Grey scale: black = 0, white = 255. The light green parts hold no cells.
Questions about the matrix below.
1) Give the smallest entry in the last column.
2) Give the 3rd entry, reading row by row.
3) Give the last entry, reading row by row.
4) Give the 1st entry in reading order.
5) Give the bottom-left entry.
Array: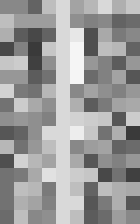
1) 58
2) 99
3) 136
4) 136
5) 107

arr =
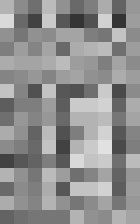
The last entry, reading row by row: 164
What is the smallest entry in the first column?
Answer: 66
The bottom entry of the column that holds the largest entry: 139
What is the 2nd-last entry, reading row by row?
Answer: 179
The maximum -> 225
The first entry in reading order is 179
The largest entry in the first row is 187
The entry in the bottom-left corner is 99
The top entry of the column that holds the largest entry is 172
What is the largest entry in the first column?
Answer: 217
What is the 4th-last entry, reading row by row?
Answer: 145
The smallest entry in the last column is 126
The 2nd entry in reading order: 139
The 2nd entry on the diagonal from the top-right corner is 52
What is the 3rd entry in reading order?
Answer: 111
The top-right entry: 151
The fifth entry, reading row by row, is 145
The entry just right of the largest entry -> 74
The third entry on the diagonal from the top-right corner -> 118
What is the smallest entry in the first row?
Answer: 99
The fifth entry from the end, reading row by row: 179

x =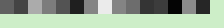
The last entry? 38
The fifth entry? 83
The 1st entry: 96
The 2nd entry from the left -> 68
